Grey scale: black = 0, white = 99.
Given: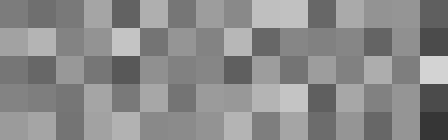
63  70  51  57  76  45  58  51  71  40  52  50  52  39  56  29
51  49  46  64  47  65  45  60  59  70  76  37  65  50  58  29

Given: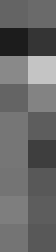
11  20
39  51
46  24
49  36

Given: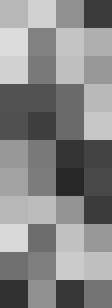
85  50  76  68
32  32  41  72
59  47  20  26
71  73  57  23
43  49  79  74

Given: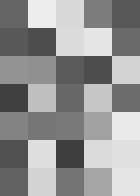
34  30  85  89  41
25  74  40  77  42
31  86  24  85  87

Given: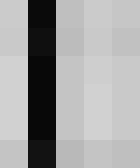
78  6  73  78  75
81  3  76  81  78
76  7  72  76  74

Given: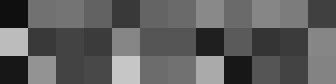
73  22  26  23  52  33  33  12  35  20  23  52

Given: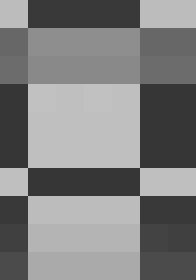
40  55  55  55  55  40  40
21  75  74  75  74  21  21
21  74  74  74  74  21  21
22  73  73  73  73  22  22
29  66  66  66  66  29  29

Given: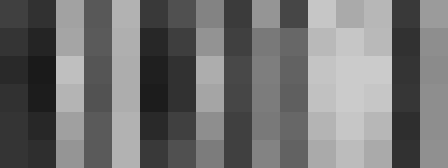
20  14  64  35  68  15  24  57  25  47  40  72  77  72  19  55
19  11  70  32  67  11  19  64  27  48  37  75  79  77  21  55
20  18  58  35  69  22  31  48  25  51  38  66  73  66  19  56

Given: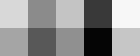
64  34  56  2  77
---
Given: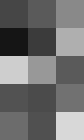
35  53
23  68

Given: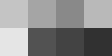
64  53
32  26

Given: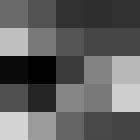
32  19
47  33

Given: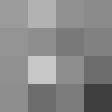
69  56
55  47

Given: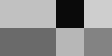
75  4
41  71

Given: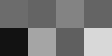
39  51
64  37
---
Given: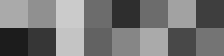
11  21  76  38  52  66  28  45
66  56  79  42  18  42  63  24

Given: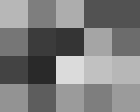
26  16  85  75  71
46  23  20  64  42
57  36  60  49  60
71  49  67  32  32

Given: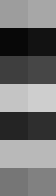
3  7
14  18
24  27
46  50
61  65
72  72
76  80

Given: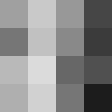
46  75  53  23
62  78  59  27
68  81  46  11
72  85  40  31

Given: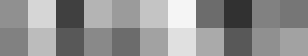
50  73  34  53  42  63  87  66  34  56  63
56  83  25  70  60  76  95  42  19  50  46

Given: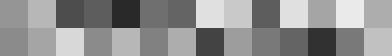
54  64  84  54  71  50  67  26  61  47  39  19  47  75
58  71  30  36  16  43  39  87  78  36  87  64  91  67
